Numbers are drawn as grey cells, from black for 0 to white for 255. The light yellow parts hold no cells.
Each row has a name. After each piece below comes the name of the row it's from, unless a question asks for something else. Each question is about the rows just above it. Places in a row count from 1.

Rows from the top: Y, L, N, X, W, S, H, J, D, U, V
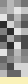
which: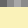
D
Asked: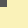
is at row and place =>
X, 4
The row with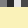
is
H

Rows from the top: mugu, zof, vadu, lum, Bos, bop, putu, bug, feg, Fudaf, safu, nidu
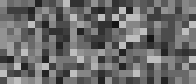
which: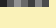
Fudaf
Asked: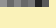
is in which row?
putu
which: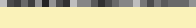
safu
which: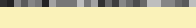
feg
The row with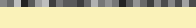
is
Fudaf
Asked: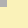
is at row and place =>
Fudaf, 14

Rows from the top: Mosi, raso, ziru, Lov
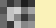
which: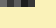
Mosi
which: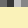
Lov

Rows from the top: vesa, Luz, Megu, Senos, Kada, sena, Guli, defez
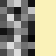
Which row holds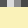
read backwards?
defez
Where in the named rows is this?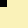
sena, 5

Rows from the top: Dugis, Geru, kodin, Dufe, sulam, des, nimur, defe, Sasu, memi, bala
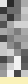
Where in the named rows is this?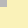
kodin, 4
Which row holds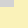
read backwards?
Dufe
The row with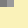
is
des

